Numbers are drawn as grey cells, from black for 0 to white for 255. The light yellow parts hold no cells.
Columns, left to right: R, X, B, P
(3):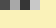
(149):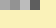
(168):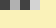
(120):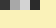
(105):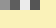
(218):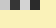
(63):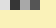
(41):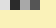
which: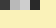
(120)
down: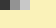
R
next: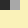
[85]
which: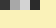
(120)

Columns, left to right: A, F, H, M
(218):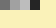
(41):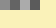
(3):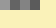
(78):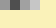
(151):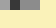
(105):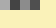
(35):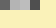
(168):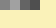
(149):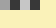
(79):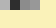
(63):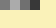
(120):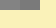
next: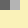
[189]
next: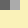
[91]
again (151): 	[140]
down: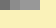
A

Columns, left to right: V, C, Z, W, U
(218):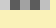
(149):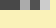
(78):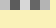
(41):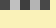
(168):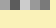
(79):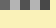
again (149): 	[72]
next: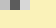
[102]
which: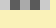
(218)

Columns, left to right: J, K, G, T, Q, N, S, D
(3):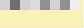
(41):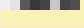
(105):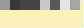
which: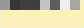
(105)
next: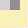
[240]
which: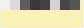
(41)
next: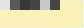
[79]
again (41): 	[69]
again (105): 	[69]

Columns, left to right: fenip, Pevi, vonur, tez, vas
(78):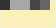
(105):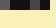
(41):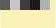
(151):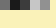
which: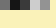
(151)
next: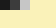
[145]
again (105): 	[17]
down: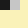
tez
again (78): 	[167]

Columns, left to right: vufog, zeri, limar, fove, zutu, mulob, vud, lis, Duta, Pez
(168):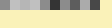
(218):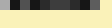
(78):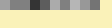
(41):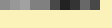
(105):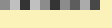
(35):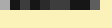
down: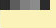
zutu
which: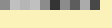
(168)
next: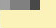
[34]
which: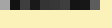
(35)
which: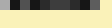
(218)
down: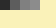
zutu
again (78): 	[128]

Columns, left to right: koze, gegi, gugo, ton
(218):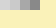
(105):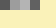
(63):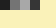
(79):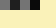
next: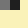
[116]
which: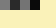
(79)
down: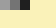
gegi
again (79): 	[116]
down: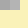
gugo
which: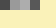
(105)

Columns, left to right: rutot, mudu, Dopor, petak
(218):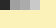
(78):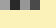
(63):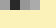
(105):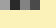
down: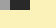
mudu
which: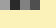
(105)
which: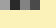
(105)

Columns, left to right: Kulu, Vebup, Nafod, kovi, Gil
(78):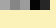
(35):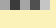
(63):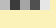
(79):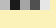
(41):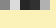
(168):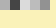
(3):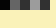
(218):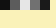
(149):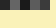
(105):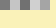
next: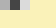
[188]
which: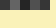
(149)
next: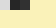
[177]
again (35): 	[165]
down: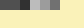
kovi

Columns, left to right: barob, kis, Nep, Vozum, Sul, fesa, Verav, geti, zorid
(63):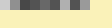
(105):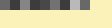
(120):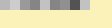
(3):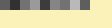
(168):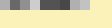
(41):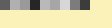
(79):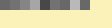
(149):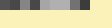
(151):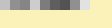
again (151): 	[144]
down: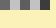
zorid
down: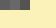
barob
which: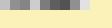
(151)
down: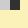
kis
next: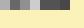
[176]

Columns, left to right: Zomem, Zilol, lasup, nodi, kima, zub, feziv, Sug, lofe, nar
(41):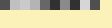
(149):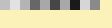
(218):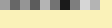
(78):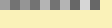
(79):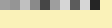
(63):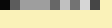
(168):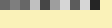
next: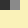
[49]
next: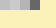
[49]
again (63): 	[158]
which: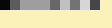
(63)
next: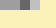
[115]
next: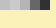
[138]

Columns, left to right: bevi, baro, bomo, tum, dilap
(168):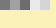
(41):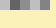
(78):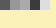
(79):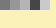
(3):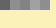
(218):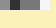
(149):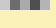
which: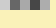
(149)
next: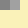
[142]
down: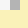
dilap
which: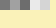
(168)
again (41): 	[191]

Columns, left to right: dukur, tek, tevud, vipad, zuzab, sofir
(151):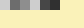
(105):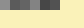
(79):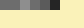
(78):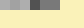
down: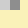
dukur
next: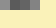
[71]
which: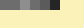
(79)
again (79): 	[109]
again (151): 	[206]
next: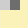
[142]

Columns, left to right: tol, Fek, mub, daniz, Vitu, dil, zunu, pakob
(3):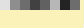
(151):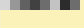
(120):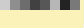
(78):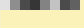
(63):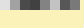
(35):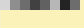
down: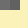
mub
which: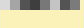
(63)
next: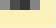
[195]
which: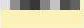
(78)

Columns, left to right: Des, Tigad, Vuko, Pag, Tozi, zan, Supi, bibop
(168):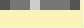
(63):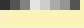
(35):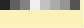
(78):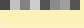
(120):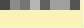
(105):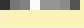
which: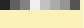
(35)
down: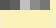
Tigad
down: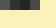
Des
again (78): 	[84]
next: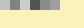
[84]
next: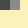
[118]
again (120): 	[159]

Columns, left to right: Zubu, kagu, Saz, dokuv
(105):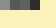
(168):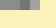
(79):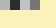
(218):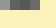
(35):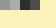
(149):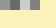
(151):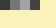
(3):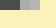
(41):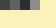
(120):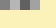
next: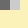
[129]
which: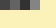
(41)
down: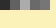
kagu
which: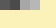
(3)
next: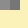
[162]
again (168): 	[140]
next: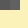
[45]

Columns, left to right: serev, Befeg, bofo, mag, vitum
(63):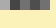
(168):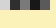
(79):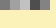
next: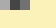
[78]
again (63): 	[113]

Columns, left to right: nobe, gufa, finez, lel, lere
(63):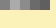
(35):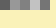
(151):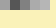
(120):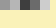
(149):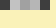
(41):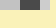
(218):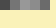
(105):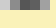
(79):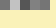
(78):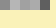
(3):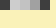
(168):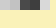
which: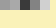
(120)
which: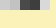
(168)
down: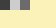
lere
